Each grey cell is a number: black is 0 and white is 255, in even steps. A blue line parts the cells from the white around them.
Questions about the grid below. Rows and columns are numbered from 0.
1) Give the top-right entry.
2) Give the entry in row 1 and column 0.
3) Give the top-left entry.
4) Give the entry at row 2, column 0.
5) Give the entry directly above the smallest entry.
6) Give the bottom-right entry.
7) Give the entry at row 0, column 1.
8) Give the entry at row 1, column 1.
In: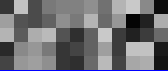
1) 12
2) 159
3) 54
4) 180
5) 201
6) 19
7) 194
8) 83

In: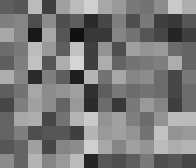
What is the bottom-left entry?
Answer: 140
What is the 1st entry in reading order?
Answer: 94
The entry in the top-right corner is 173
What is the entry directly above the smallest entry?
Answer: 94
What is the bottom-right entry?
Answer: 71
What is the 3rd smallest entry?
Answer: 31
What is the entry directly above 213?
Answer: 193
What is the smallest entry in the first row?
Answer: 63
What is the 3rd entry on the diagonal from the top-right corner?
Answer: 71
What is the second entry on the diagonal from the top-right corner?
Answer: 56
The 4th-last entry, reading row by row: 121
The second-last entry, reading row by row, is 86
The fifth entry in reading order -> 160
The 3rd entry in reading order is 187
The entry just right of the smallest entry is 56
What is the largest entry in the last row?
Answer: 187
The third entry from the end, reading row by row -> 78
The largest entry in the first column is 173
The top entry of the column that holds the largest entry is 187
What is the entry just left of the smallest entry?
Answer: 86
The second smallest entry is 24
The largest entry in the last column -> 187
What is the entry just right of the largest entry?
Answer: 63
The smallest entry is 17
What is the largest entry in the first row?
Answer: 207
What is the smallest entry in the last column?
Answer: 63
